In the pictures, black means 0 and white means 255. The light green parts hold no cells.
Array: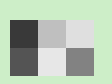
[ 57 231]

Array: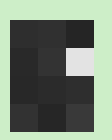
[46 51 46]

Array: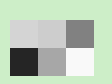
[212 167]

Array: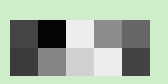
[ 68 133]

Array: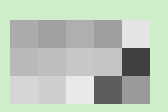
[171 190 233]

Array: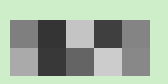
[127  56]

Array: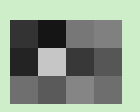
[ 51 198 133]

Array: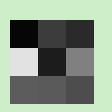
[ 6 28 77]
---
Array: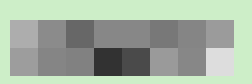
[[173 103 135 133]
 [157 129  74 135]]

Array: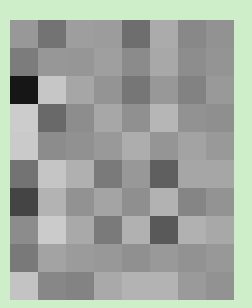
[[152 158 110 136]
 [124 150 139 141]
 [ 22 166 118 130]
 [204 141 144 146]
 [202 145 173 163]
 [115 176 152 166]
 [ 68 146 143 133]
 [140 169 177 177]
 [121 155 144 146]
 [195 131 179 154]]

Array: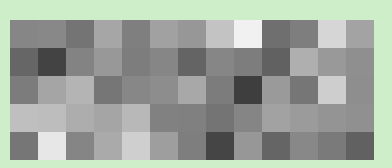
[[134 116 127 151 241 126 163]
 [102 131 125 100 125 175 143]
 [124 180 135 168  62 118 142]
 [191 173 184 128 133 155 144]
 [118 133 207 126 151 136  97]]

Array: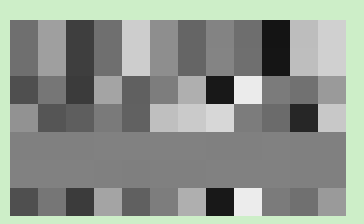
[[111  62 205 101 110 189]
 [111  62 205 101 111 190]
 [ 79  59  96 175 235 113]
 [146  94  97 202 124  38]
 [128 128 129 129 128 128]
 [129 129 127 128 129 128]
 [ 79  59  96 175 236 112]]

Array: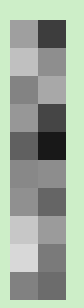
[[159]
 [192]
 [131]
 [151]
 [ 96]
 [136]
 [144]
 [199]
 [216]
 [129]]

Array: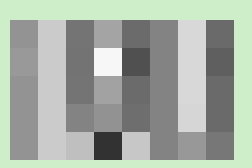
[[147 116 107 216]
 [153 115  80 216]
 [147 116 107 216]
 [147 131 110 214]
 [147 191 199 152]]

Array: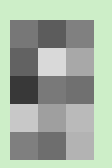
[[119 128]
 [ 98 168]
 [ 56 112]
 [200 186]
 [127 179]]

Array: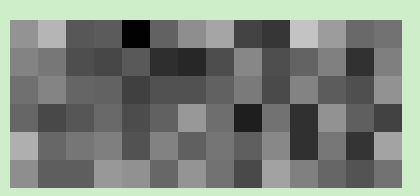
[[147  87   2 142  67 195 105]
 [131  78  89  39 135  99  49]
 [112 101  64  81 122 131  79]
 [102  86  76 152  30  48  95]
 [175 118  82  96  95  48  52]
 [142  94 145 148  73 128  83]]

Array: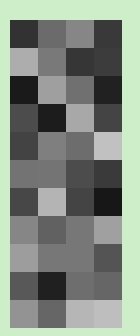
[[ 50 134]
 [173  54]
 [ 26 112]
 [ 76 168]
 [ 67 109]
 [115  76]
 [ 71  68]
 [134 119]
 [157 119]
 [ 88 110]
 [147 182]]
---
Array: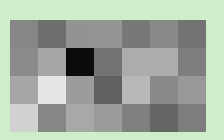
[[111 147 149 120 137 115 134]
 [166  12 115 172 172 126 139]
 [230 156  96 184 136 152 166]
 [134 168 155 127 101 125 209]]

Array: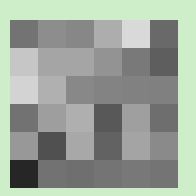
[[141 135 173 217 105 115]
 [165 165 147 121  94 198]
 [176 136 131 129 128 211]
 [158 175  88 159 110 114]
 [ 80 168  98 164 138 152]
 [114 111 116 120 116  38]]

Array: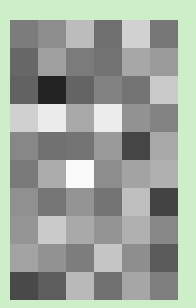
[[141 188 111 209 119 124]
 [159 123 115 167 155 103]
 [ 35 100 130 116 201  98]
 [235 168 236 146 131 208]
 [113 116 154  69 168 135]
 [171 250 141 163 176 122]
 [117 147 116 191  67 144]
 [202 169 148 176 135 149]
 [146 125 197 142  90 163]
 [ 93 185 113 166 126  73]]

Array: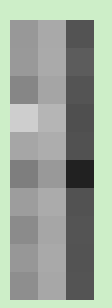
[[169  83 152]
 [170  92 153]
 [165  84 134]
 [181  79 206]
 [173  81 166]
 [153  33 126]
 [171  82 157]
 [166  84 139]
 [169  83 151]
 [167  84 142]]

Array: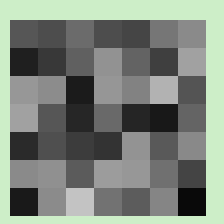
[[ 77 107  77  69 118 138  86]
 [ 56  96 146  99  63 161  31]
 [140  27 150 130 178  84 151]
 [ 86  38 105  37  24 100 161]
 [ 79  60  51 147  89 137  42]
 [144  91 156 151 112  68 138]
 [139 195 114  92 133   9  25]]

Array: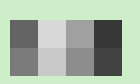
[[216 160  55 100]
 [201 141  67 123]]
